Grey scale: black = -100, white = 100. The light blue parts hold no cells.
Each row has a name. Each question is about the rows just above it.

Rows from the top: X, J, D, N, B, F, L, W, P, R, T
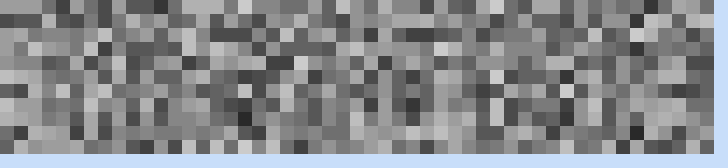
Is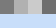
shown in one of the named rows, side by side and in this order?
no
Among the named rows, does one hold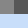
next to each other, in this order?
yes
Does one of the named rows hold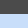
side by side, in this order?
yes
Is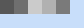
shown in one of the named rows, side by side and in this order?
yes

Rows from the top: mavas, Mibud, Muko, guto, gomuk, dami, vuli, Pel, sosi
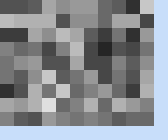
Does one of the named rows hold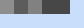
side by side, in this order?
no
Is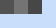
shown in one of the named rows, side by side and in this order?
no
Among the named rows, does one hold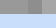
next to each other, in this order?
no
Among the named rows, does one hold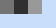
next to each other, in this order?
yes
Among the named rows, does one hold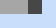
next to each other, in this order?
yes

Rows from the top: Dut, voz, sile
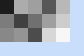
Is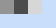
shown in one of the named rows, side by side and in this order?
yes
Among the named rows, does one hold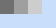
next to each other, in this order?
yes

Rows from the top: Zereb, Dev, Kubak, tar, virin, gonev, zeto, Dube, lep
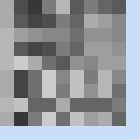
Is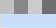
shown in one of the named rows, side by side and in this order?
no
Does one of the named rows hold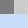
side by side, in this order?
yes
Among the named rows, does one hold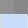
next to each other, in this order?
yes

